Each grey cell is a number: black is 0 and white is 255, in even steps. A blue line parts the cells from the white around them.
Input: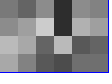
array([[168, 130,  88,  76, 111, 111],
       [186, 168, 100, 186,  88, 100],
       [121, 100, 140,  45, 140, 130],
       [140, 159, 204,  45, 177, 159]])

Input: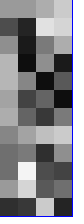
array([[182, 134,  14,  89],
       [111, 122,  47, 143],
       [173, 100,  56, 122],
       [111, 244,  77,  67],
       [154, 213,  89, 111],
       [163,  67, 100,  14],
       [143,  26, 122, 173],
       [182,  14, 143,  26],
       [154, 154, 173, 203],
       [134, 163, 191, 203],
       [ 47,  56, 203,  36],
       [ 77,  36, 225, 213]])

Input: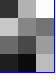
array([[199, 134, 115],
       [106,  72, 156],
       [ 30,  11, 188],
       [ 50, 178, 253]])

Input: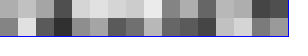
array([[132, 225,  90,  48, 142, 165,  90, 112, 184, 102,  90,  69, 193,
        213, 123, 154],
       [174, 193, 165,  79, 213, 225, 213, 204, 235, 132, 174, 102, 184,
        174,  69,  79]])

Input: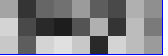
array([[212,  73,  41,  29,  84, 176,  52, 188, 122],
       [164,  52, 102, 113, 155,  93,  73, 176, 143],
       [200,  93, 212, 224, 200,  41, 212, 188, 155]])

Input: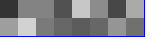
array([[158, 210, 122, 103,  92, 103, 149, 112],
       [ 51, 131, 131,  81, 199, 140,  71, 170]])
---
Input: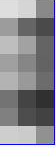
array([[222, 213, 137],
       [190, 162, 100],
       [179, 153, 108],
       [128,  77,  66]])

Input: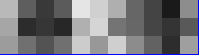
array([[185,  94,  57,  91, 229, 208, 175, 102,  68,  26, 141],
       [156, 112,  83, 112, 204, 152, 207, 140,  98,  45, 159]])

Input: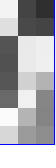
array([[243,  68,  47],
       [ 84, 233, 238],
       [ 86, 209, 179],
       [251, 180, 132]])

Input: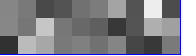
array([[134, 121,  73,  83, 113, 124, 164,  83, 237,  76],
       [ 49, 187, 167, 121, 128, 113, 133,  70,  56, 122]])

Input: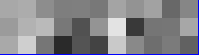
array([[168, 172, 141, 126, 127, 120, 164, 147, 162, 104, 134],
       [169, 207, 118,  42,  84,  67, 201, 137, 110, 123,  97]])

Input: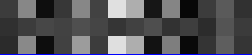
array([[ 60, 135,  14,  55, 135,  66, 224, 174,  22, 133,   7,  60,  90,
         49],
       [ 43, 137,  13,  65, 156,  60, 223, 174,  18, 126,   9,  52,  94,
         53]])

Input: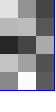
array([[226, 147,  69],
       [ 39,  68, 170],
       [136, 251,  91]])
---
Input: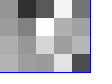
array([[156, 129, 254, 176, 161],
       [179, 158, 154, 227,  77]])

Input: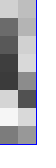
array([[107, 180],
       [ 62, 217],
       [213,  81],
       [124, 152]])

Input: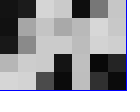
array([[ 17, 166, 196, 169, 185, 215, 200],
       [182, 205, 203,  20, 191,   9,  36]])

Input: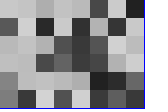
array([[ 88, 208,  41, 202,  49, 179,  53, 201],
       [191, 188,  73,  99,  60,  70, 178, 206],
       [125,  57, 211,  81, 208,  58,  94,  57]])

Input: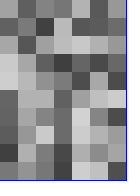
array([[ 97, 122,  65, 186,  87,  91, 108],
       [202, 167,  95,  63, 101,  74, 104],
       [101, 178, 178,  97, 160, 191, 204],
       [ 92, 151, 202, 107, 204, 179, 156],
       [120, 147, 119,  66, 206, 192,  79]])

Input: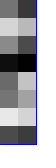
array([[213, 185],
       [ 14,   2],
       [117, 162],
       [ 75,  60]])

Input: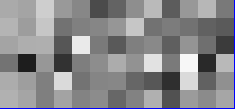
array([[180, 157, 198, 114, 128, 134, 150, 198, 114, 124, 114,  97,  90],
       [115,  29, 151,  50, 126, 141, 172, 146, 226, 122, 247,  41, 185],
       [177, 165, 127, 163, 131, 140, 103, 130, 176,  81, 155, 139, 166]])

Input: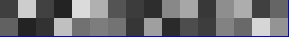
array([[ 97,  35,  50, 192, 113, 125, 115,  54, 159,  42,  77,  61, 130,
        105, 214, 148]])
